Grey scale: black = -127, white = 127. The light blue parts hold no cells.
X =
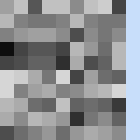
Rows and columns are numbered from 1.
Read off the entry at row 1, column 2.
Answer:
65
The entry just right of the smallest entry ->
-59
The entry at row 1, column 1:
32
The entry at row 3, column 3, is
32
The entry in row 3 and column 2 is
23
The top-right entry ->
-59
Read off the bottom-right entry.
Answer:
11
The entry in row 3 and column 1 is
1
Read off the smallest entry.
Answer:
-113
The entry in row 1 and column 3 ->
-41
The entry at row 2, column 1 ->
55
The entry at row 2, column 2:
1
